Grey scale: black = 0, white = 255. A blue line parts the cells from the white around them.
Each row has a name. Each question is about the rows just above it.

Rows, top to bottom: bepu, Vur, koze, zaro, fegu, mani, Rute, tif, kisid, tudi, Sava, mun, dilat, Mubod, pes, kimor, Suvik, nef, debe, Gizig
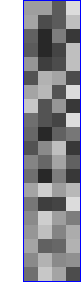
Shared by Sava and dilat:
[56]
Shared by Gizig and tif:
[199]

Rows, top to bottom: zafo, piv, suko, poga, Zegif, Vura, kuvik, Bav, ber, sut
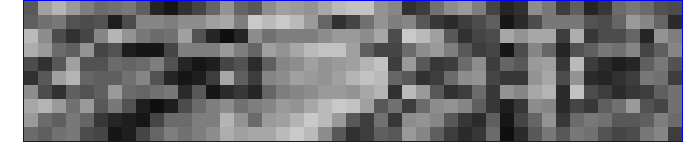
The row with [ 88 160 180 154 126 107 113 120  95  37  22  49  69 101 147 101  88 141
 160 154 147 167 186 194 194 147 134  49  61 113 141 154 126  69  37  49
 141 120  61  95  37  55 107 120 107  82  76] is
zafo
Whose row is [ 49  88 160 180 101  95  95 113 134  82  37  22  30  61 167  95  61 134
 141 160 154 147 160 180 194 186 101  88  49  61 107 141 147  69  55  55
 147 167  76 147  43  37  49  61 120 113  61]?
Vura

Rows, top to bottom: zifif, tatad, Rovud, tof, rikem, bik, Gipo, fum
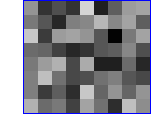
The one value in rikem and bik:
[72]
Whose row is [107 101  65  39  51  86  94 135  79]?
tof

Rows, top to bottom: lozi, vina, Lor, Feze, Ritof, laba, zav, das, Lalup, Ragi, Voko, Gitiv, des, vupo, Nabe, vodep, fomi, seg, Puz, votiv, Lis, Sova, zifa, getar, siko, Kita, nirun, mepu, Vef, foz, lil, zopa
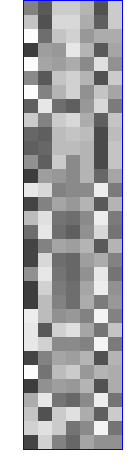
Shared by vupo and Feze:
[231]
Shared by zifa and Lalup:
[130]
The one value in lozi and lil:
[203]

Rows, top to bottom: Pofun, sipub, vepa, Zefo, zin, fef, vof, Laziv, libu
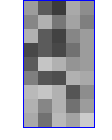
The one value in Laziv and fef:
[177]
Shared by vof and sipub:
[177]
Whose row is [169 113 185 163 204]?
libu
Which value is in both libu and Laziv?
[113]
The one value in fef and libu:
[169]
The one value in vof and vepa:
[177]
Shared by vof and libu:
[185]

